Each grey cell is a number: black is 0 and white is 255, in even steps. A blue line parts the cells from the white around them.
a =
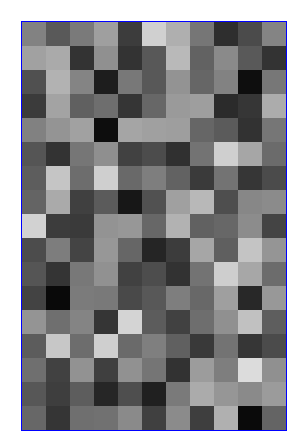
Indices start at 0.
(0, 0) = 130
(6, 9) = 54
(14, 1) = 65
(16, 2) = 111
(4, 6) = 158
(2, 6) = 147
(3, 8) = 43
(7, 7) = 184
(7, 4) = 23
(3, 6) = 154
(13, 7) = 57
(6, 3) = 207
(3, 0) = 59
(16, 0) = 103
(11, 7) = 104
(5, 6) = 48
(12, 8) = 144
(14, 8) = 126
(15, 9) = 138
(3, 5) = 103
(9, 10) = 149
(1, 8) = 138
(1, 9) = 89
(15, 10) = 155
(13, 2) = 109
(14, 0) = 111
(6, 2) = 109
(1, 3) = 144
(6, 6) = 98
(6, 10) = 75
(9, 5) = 37
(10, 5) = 77
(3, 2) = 96
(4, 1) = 148
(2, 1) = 178
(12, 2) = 132
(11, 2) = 123

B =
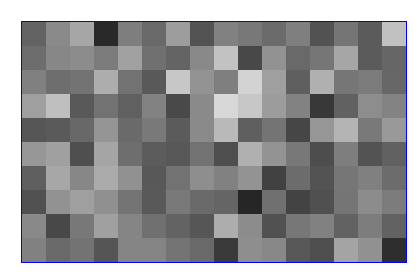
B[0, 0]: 99
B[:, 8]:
[129, 194, 127, 216, 185, 78, 129, 101, 173, 58]
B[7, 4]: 116
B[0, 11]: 127
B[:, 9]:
[120, 72, 211, 199, 95, 176, 147, 38, 140, 142]
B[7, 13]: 117
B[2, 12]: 176
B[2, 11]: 95
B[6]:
[95, 167, 135, 171, 145, 88, 114, 142, 129, 147, 65, 108, 83, 118, 128, 108]
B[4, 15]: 153
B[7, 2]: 159
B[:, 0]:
[99, 109, 128, 159, 86, 151, 95, 81, 137, 129]
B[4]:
[86, 90, 104, 149, 106, 121, 91, 138, 185, 95, 116, 70, 150, 180, 121, 153]
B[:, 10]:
[107, 146, 159, 156, 116, 147, 65, 112, 81, 136]
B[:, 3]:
[41, 123, 173, 114, 149, 165, 171, 144, 160, 85]
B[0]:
[99, 138, 166, 41, 126, 105, 157, 83, 129, 120, 107, 127, 82, 117, 91, 193]
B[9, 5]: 132
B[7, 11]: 67
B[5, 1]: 160
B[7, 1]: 146
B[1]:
[109, 135, 140, 123, 161, 112, 100, 137, 194, 72, 146, 105, 118, 166, 91, 102]
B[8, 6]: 99
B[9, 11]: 87

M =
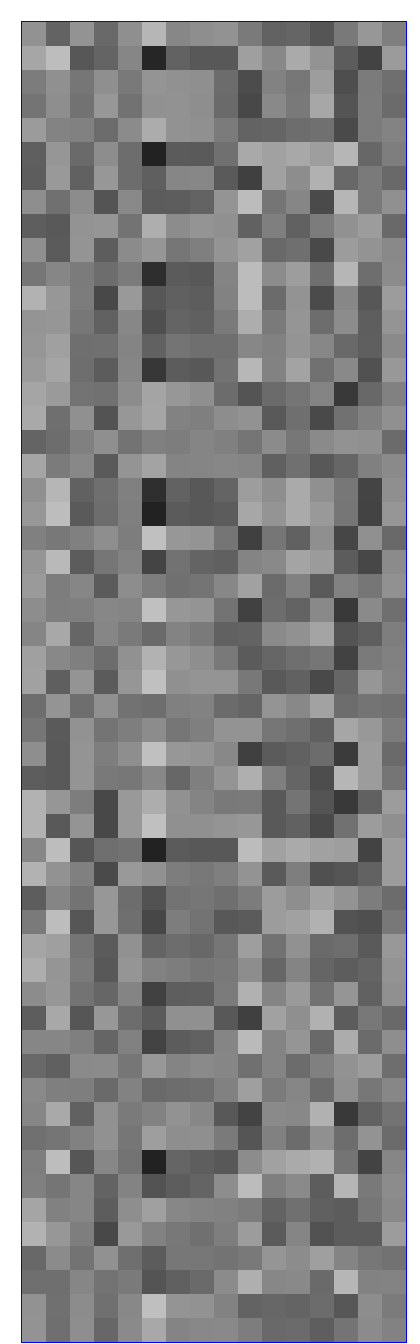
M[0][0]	146
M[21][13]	70
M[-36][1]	182
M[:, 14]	[151, 67, 123, 124, 124, 103, 122, 122, 156, 147, 110, 87, 94, 95, 81, 104, 129, 144, 128, 68, 67, 144, 71, 118, 138, 95, 122, 150, 116, 152, 156, 156, 97, 156, 67, 98, 125, 79, 90, 100, 97, 120, 107, 156, 119, 98, 147, 67, 121, 118, 92, 119, 130, 141, 139]
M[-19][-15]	133
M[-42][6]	116
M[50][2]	126
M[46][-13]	145
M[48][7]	100
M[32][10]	89
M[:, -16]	[146, 166, 124, 116, 155, 95, 93, 142, 94, 143, 118, 178, 148, 150, 154, 165, 169, 100, 165, 144, 151, 128, 149, 154, 141, 133, 160, 161, 110, 118, 142, 93, 178, 178, 135, 178, 93, 122, 165, 173, 140, 93, 134, 105, 137, 134, 112, 126, 128, 165, 178, 104, 111, 146, 147]
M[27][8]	148
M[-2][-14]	140
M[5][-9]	90
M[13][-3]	105
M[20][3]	109
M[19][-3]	119
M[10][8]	132
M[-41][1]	165
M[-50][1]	150
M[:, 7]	[142, 88, 143, 142, 144, 90, 135, 99, 148, 127, 88, 93, 96, 111, 88, 143, 127, 133, 133, 88, 88, 148, 100, 116, 148, 122, 142, 148, 130, 127, 148, 127, 132, 144, 88, 120, 118, 115, 104, 118, 95, 144, 97, 138, 111, 135, 143, 94, 100, 131, 112, 119, 106, 146, 136]
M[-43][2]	119
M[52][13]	182
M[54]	[147, 111, 142, 103, 138, 168, 132, 136, 137, 125, 105, 107, 94, 116, 139, 130]
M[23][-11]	125
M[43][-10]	132
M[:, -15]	[99, 189, 144, 142, 131, 150, 153, 112, 89, 91, 134, 151, 150, 160, 165, 154, 111, 109, 123, 182, 189, 120, 185, 125, 126, 168, 136, 95, 148, 90, 89, 89, 150, 89, 189, 146, 133, 189, 159, 149, 150, 168, 134, 96, 127, 169, 117, 189, 117, 129, 151, 139, 111, 112, 111]
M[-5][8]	126
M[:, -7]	[122, 159, 76, 72, 99, 169, 64, 188, 97, 161, 188, 188, 173, 135, 183, 84, 146, 117, 133, 157, 167, 64, 132, 161, 65, 99, 91, 120, 101, 147, 64, 175, 122, 151, 188, 147, 124, 91, 158, 141, 177, 64, 186, 112, 159, 67, 85, 140, 188, 124, 156, 121, 175, 99, 125]
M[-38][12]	138
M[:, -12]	[143, 134, 121, 114, 139, 109, 109, 137, 115, 139, 123, 153, 135, 132, 134, 140, 151, 115, 148, 128, 127, 125, 130, 141, 133, 122, 145, 150, 114, 126, 142, 119, 153, 153, 114, 153, 109, 111, 145, 149, 132, 109, 129, 118, 130, 122, 118, 115, 131, 142, 153, 111, 122, 136, 138]
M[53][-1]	123

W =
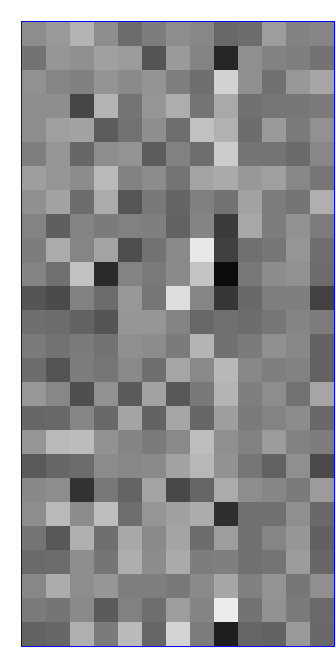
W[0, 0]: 141
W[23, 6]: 121
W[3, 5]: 149
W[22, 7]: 125
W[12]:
[111, 109, 99, 85, 150, 149, 132, 104, 112, 109, 119, 132, 124]
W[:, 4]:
[108, 155, 138, 116, 114, 147, 130, 86, 129, 78, 131, 151, 150, 143, 137, 91, 164, 132, 135, 100, 110, 168, 173, 126, 129, 186]
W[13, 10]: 144
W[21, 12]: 97
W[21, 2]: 175
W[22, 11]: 156
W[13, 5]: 140
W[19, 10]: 134
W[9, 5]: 114
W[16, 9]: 123
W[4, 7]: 193
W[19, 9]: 141
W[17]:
[149, 185, 188, 146, 132, 123, 137, 189, 143, 130, 155, 130, 125]
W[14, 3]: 118
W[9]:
[125, 171, 133, 163, 78, 114, 137, 232, 64, 112, 119, 149, 110]
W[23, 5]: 127
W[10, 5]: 122
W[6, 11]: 135
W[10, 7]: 195
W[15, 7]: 121
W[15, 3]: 145
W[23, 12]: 143
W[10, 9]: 120
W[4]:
[141, 159, 162, 92, 114, 142, 110, 193, 177, 109, 154, 123, 145]
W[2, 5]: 148
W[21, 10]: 133
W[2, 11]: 151
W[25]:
[98, 103, 175, 123, 186, 102, 212, 124, 30, 102, 99, 153, 105]
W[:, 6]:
[141, 154, 126, 173, 110, 129, 116, 101, 99, 137, 138, 221, 132, 123, 165, 88, 165, 137, 162, 73, 160, 164, 170, 121, 157, 212]
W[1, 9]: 143

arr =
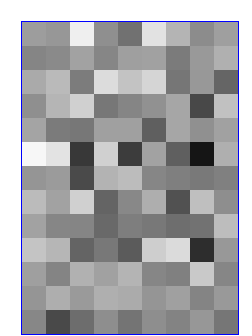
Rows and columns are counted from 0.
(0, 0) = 157
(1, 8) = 176
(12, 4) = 116
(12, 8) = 118
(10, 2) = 177
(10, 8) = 134
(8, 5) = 120
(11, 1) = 174
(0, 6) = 180
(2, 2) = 124
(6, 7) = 121
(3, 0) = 143
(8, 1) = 134
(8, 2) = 133
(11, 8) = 153
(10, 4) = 180
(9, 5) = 206
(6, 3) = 179
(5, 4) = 60
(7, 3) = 100
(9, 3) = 120
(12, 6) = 131
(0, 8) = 159
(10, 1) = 132
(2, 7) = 152
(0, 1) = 151
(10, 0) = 159
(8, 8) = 189
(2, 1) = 186
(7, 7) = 191
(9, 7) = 45

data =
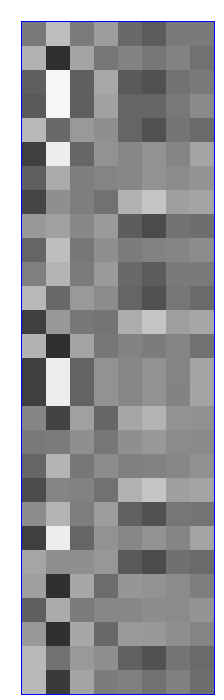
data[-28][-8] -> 121
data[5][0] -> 63
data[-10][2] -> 119
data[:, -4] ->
[105, 131, 90, 101, 101, 135, 135, 177, 93, 124, 105, 101, 173, 131, 135, 135, 166, 143, 128, 177, 97, 135, 90, 150, 135, 154, 97, 128]
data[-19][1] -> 190
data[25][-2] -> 143
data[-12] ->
[133, 67, 160, 102, 166, 179, 147, 145]
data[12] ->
[63, 152, 119, 116, 173, 196, 159, 167]
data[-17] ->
[184, 105, 153, 140, 101, 81, 118, 106]
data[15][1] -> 237
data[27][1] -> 58
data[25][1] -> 48
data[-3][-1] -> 132
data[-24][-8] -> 184
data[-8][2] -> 126
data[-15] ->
[178, 48, 164, 119, 131, 124, 133, 113]
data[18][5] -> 130
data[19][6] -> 159
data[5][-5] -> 146
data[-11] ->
[121, 124, 143, 119, 143, 152, 139, 138]
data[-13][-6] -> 99
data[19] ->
[76, 133, 130, 113, 177, 196, 159, 164]
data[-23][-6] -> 102
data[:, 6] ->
[122, 131, 114, 120, 116, 133, 139, 159, 114, 133, 122, 118, 159, 133, 133, 131, 147, 139, 135, 159, 118, 133, 112, 139, 139, 143, 116, 129]
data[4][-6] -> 153
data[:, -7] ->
[190, 48, 246, 246, 105, 237, 171, 143, 161, 190, 180, 105, 152, 48, 237, 237, 67, 124, 180, 133, 180, 237, 143, 48, 171, 48, 114, 58]
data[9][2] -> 119
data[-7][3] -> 146

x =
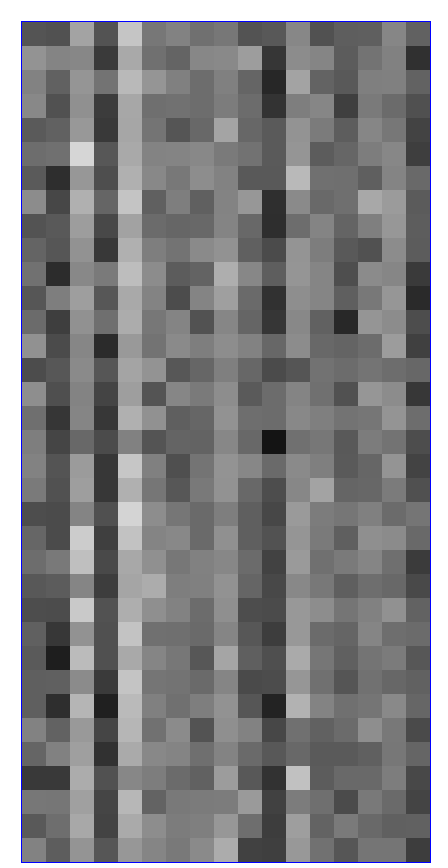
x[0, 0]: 84
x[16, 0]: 111
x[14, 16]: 103
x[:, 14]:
[95, 115, 127, 122, 134, 125, 95, 168, 127, 81, 139, 120, 149, 108, 116, 150, 118, 124, 102, 103, 128, 143, 133, 110, 129, 133, 116, 113, 117, 142, 96, 105, 121, 105, 117]
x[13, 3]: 43
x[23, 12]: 120
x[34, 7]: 138
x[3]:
[136, 81, 144, 60, 167, 111, 113, 109, 124, 108, 51, 126, 134, 63, 122, 107, 80]
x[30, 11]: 104
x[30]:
[101, 129, 159, 49, 170, 136, 132, 111, 131, 106, 88, 104, 90, 90, 96, 119, 101]
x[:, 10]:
[88, 54, 39, 51, 90, 90, 89, 47, 46, 75, 94, 49, 54, 103, 75, 108, 108, 20, 106, 77, 71, 82, 66, 72, 75, 61, 79, 76, 35, 71, 88, 50, 65, 61, 63]
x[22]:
[109, 121, 191, 73, 168, 144, 119, 129, 135, 107, 66, 154, 112, 122, 133, 111, 59]
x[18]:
[130, 84, 155, 55, 198, 128, 79, 116, 147, 135, 106, 138, 127, 90, 102, 148, 67]
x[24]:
[77, 76, 201, 82, 174, 143, 130, 108, 143, 77, 75, 152, 141, 117, 129, 145, 98]
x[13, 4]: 153
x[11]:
[86, 126, 158, 87, 169, 131, 76, 132, 159, 106, 49, 142, 133, 95, 120, 150, 42]
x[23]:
[88, 92, 133, 61, 165, 172, 126, 128, 146, 101, 72, 136, 120, 95, 110, 104, 73]
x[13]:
[145, 75, 134, 43, 153, 115, 138, 126, 141, 130, 103, 140, 104, 100, 108, 156, 64]
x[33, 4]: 170
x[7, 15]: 155
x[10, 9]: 135
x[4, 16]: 67
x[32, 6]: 121
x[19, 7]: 121
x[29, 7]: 83
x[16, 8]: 146
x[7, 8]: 131
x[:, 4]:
[197, 169, 185, 167, 166, 169, 176, 196, 162, 176, 189, 169, 172, 153, 164, 158, 176, 129, 198, 176, 212, 194, 168, 165, 174, 195, 169, 196, 186, 182, 170, 135, 183, 170, 151]
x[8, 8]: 132
